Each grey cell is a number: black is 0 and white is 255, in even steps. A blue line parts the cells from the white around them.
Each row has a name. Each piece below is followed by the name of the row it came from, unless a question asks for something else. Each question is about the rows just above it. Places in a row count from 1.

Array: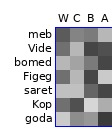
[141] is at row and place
goda, 2
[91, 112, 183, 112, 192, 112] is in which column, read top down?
W
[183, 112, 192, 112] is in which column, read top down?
W
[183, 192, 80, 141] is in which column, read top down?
C
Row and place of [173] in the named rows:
Kop, 4
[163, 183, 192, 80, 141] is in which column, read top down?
C

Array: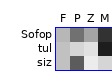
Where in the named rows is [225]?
tul, 3
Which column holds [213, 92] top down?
P
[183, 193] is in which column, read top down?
F
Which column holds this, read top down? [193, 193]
F
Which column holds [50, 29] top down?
M

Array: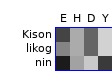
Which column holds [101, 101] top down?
D
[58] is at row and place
nin, 4

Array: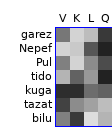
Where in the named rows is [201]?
Nepef, 2
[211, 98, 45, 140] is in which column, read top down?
K
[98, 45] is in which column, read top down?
K
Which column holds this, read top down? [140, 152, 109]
L

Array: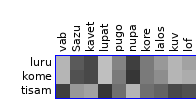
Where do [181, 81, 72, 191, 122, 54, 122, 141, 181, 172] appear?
kome
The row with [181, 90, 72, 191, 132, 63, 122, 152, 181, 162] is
luru
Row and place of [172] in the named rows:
kome, 10
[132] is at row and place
luru, 5
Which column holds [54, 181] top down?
nupa
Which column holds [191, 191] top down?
lupat

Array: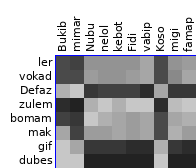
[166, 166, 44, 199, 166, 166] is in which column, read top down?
vabip
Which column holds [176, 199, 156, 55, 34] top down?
Nubu
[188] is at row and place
zulem, 9
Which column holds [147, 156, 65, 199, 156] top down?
Fidi
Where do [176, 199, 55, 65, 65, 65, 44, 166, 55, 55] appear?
Defaz

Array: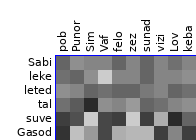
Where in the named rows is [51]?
Gasod, 1
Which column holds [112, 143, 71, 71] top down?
Vaf
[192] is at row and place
Gasod, 2
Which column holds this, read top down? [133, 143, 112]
keba
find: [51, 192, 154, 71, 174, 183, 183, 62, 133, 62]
Gasod
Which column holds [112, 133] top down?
Lov
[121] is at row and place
leted, 7

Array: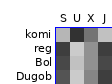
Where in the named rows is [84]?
Dugob, 1
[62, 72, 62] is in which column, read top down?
J
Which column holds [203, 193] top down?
U
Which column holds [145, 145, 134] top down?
X
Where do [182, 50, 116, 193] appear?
komi
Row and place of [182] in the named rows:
komi, 1
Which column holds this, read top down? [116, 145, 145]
X

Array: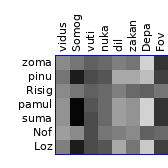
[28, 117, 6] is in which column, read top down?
Somog
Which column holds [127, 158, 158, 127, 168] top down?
dil

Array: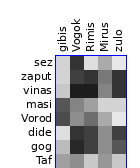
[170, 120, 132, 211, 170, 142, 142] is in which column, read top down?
Mirus
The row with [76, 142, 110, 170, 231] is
Vorod
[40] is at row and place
gog, 2
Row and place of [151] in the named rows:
Taf, 4
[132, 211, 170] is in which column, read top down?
Mirus

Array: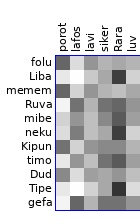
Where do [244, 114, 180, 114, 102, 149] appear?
Ruva
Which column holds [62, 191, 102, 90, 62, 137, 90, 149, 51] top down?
Rara
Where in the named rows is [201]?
Liba, 3
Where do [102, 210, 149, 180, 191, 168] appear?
memem
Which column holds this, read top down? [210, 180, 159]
luv
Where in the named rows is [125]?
neku, 2
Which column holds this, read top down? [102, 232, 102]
porot

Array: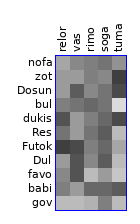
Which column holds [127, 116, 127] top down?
rimo
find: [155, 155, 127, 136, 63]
zot
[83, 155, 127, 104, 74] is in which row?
dukis
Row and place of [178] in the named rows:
gov, 3
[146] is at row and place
nofa, 5
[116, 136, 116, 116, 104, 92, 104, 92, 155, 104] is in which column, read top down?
soga

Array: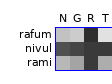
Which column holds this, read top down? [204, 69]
G
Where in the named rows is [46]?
rafum, 3
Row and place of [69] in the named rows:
nivul, 2
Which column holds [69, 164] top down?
G
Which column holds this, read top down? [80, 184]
N
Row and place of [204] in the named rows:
rafum, 2
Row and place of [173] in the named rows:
rami, 4

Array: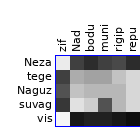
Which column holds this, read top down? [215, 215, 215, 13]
repu
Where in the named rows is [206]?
suvag, 3
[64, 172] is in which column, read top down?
Nad
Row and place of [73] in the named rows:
Neza, 5
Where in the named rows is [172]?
tege, 2
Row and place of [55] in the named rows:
suvag, 1
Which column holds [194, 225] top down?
Nad

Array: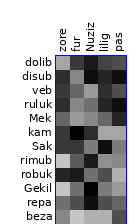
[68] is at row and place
dolib, 4
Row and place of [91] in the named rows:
rimub, 2

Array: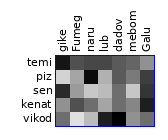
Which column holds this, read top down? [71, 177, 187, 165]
lub
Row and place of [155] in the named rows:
sen, 2
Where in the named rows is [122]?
piz, 6
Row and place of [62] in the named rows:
piz, 7
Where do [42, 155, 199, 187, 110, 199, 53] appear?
sen
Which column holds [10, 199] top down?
naru

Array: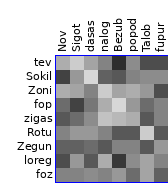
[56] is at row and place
loreg, 5
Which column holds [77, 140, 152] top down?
Talob
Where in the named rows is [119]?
fop, 3
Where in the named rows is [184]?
zigas, 5
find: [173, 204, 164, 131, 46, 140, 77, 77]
tev

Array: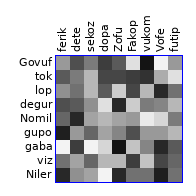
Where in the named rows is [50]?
tok, 7
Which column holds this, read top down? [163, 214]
dopa
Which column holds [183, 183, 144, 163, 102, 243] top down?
sekoz
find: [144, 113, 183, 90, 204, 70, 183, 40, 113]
lop
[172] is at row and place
tok, 8

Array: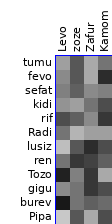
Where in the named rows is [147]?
kidi, 1
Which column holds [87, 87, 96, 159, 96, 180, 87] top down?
zoze
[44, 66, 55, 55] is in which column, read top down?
Zafur
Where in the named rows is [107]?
burev, 4
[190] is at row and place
lusiz, 1
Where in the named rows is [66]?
ren, 3
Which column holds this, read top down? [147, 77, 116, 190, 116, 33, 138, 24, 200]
Levo

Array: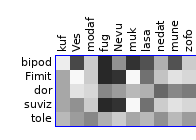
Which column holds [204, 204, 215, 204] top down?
modaf
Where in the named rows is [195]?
Fimit, 8
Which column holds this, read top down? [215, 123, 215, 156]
zofo
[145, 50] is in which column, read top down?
Nevu
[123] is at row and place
dor, 10
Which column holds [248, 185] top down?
muk

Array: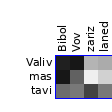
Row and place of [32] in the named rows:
Valiv, 1
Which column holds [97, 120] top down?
Vov
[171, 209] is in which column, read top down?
laned
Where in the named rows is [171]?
Valiv, 4
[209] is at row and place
mas, 4
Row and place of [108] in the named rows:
tavi, 1

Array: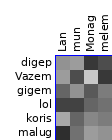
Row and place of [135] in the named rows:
koris, 3
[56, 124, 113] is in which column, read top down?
melem
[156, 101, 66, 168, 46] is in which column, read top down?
Lan
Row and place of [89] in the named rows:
gigem, 3
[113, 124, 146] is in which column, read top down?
melem
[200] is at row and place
Vazem, 3
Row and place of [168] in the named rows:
koris, 1

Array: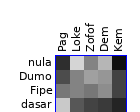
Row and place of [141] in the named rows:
Fipe, 4
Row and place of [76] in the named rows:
Dumo, 1
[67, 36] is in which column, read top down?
Kem

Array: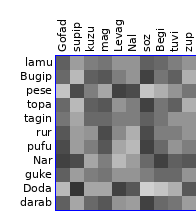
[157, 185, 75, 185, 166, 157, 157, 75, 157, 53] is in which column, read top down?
supip
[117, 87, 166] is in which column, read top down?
mag
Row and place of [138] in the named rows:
rur, 5

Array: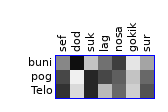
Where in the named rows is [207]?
Telo, 6
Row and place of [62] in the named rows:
buni, 5
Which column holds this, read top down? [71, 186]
lag
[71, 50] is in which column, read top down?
sef
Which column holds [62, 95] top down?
nosa
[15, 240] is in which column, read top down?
dod
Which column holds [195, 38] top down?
suk

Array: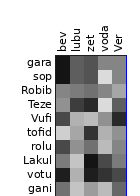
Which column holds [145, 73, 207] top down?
bev
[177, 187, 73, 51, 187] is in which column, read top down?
voda

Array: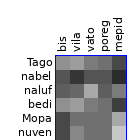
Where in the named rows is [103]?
naluf, 2
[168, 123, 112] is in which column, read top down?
vato
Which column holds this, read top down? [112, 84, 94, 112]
poreg
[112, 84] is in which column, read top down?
poreg
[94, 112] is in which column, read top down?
poreg

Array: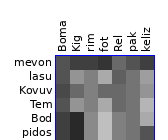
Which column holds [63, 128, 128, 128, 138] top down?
rim
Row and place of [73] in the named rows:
Kovuv, 1
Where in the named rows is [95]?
lasu, 5

